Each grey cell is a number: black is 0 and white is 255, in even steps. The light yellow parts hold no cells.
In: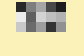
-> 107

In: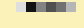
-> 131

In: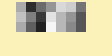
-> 246

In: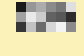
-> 107

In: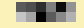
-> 2

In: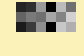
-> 143

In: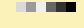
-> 239

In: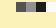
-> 83
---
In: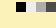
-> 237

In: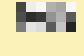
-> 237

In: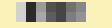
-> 42

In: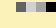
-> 209

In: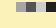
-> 84

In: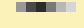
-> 74

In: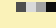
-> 217

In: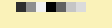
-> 142
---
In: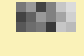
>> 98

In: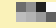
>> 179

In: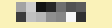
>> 193

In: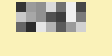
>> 167

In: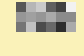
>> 160

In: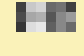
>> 167

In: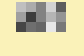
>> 60
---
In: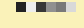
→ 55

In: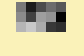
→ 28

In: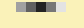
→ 97

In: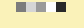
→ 124

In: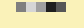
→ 86

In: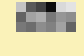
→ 67
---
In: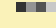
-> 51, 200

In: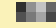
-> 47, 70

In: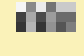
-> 245, 126

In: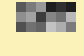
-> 89, 123

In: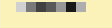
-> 209, 174

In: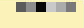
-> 91, 121

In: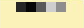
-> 38, 142

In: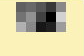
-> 96, 156

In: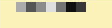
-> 171, 55
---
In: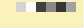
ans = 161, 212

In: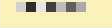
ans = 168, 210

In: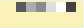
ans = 65, 88

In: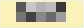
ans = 56, 116

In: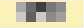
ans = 138, 202

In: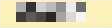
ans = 109, 61

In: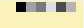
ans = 180, 4

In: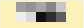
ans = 199, 237

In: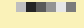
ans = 123, 191
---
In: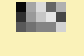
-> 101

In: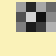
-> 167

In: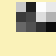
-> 253

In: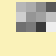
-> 140

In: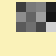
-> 130

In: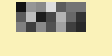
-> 116
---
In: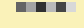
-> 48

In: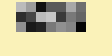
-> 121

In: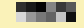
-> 120

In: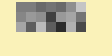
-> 94

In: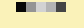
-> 148

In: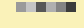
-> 87

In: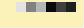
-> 182

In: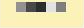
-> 73
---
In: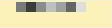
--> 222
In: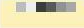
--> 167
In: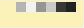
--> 34
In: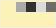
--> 109
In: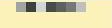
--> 191
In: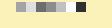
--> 48
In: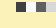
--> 216
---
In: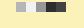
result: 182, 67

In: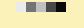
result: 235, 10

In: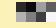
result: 41, 246

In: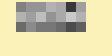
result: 129, 96

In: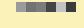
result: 155, 59

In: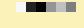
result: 248, 127
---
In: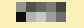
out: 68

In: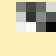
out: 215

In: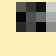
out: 203

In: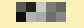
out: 100

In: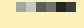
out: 59

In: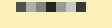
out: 56
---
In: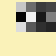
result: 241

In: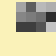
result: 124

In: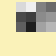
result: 62

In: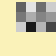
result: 172

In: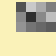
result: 47

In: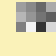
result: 149

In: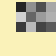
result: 102
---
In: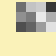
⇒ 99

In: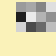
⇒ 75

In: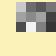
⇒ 242

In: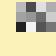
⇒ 243

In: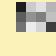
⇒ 236

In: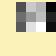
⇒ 225

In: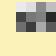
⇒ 60

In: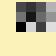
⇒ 211

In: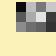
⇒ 110
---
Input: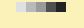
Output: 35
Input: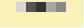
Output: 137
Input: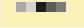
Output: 124
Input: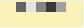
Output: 160
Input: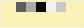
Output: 200
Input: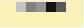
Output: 87
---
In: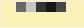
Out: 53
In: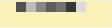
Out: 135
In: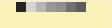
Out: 182
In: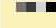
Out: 211
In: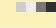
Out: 120
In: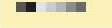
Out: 225
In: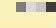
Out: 196
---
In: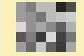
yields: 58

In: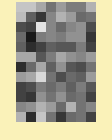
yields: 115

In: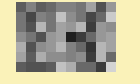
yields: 60

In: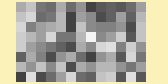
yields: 223

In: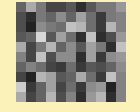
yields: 46

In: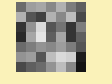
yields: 136
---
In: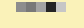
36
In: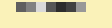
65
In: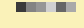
102
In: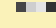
228
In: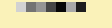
169
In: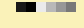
151
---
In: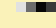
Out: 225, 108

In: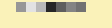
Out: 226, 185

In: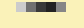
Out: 204, 134

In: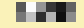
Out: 252, 192

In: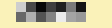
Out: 235, 206

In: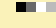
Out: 255, 187

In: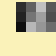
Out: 192, 183

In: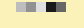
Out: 223, 189

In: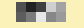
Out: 230, 207
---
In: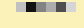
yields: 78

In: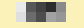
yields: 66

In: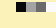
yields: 106

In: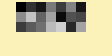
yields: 11

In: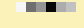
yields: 111

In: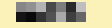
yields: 20

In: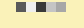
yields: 89

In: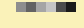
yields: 76
